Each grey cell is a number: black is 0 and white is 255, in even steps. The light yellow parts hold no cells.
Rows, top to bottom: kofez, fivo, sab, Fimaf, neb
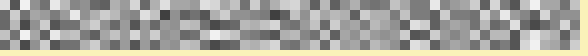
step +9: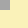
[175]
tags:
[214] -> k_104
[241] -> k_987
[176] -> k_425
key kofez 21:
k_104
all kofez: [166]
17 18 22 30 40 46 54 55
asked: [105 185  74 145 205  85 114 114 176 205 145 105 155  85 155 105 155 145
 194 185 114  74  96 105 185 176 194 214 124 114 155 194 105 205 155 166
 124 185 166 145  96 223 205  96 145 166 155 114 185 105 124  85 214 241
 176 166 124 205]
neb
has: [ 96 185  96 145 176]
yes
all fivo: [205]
1 10 22 31 36 44

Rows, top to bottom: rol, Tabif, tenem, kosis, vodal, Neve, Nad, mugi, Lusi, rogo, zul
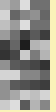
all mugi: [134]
2 3
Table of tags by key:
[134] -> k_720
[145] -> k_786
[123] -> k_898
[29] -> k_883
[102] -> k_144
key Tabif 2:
k_720
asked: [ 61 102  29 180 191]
vodal
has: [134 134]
yes

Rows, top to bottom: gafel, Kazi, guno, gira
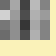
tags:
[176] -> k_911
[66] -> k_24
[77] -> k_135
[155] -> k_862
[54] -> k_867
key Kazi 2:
k_135
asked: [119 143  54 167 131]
guno

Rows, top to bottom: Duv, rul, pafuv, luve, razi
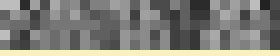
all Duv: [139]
7
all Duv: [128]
6 9 10 17 24
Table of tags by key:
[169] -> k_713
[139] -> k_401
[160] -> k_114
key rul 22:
k_713
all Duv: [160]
3 11 21 23
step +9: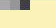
[178 159  73]

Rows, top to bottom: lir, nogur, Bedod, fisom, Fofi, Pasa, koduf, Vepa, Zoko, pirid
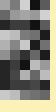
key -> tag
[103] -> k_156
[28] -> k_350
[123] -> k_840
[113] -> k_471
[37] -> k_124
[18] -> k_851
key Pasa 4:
k_350
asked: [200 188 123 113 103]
pirid

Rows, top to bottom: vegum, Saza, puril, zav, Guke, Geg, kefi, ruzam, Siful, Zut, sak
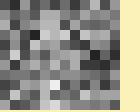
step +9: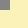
[141]
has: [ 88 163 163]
no
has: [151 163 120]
no
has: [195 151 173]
no

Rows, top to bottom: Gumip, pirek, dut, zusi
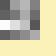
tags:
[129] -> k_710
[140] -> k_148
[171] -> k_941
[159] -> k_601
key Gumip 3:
k_710
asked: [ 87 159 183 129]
Gumip

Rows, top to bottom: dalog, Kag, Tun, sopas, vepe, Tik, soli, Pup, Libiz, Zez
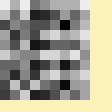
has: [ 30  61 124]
yes
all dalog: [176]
1 5 6 7
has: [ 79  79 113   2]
no

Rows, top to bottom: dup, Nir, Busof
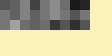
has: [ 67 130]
no
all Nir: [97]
1 3
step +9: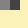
[139  76]
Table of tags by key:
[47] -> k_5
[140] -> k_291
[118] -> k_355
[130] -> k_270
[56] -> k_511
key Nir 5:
k_291
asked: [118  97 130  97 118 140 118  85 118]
Nir
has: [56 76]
no

